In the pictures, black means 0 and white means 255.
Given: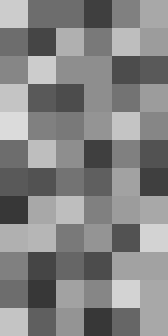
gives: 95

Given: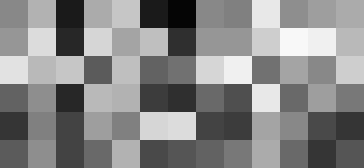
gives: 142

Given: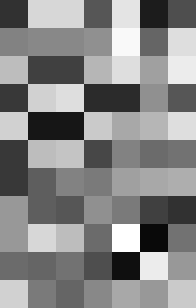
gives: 122

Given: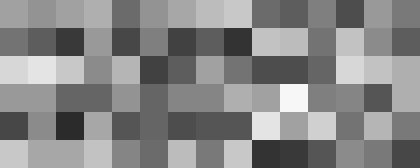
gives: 167

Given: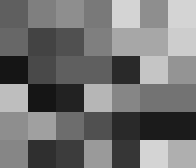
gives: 47
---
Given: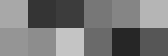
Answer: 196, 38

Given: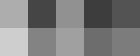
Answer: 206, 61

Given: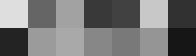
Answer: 222, 22

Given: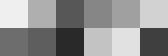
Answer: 239, 41

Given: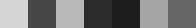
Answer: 213, 29

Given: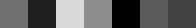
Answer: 218, 2

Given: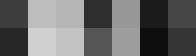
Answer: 208, 14

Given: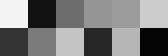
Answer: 244, 5
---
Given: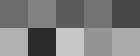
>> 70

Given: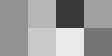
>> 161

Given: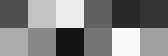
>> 53

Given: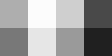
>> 73

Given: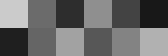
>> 24

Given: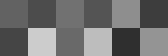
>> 61
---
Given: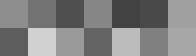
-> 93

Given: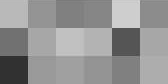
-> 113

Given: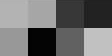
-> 152

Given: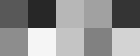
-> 141

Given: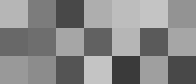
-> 104

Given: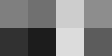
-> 49

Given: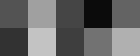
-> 50

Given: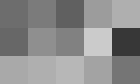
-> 103

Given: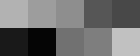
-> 25
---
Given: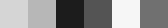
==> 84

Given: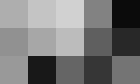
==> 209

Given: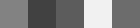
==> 92

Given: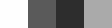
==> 90

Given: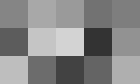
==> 154

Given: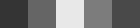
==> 232
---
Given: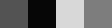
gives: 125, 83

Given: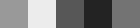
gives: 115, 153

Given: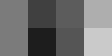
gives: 174, 123

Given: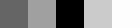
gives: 253, 101

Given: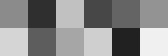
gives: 147, 213

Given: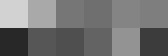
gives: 126, 40

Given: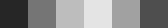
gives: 78, 38

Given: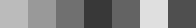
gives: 79, 187

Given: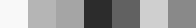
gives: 137, 248

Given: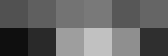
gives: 101, 15
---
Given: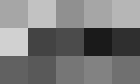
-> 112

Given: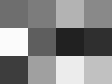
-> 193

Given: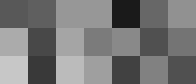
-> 80

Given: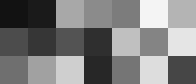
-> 70

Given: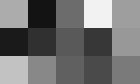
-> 122

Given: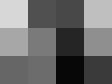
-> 58
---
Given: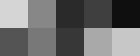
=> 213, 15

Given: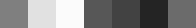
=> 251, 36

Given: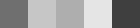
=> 229, 63

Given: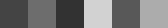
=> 210, 50

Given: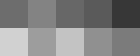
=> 209, 55

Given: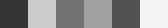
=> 245, 53

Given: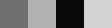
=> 212, 9

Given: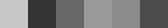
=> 200, 52

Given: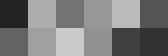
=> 201, 35
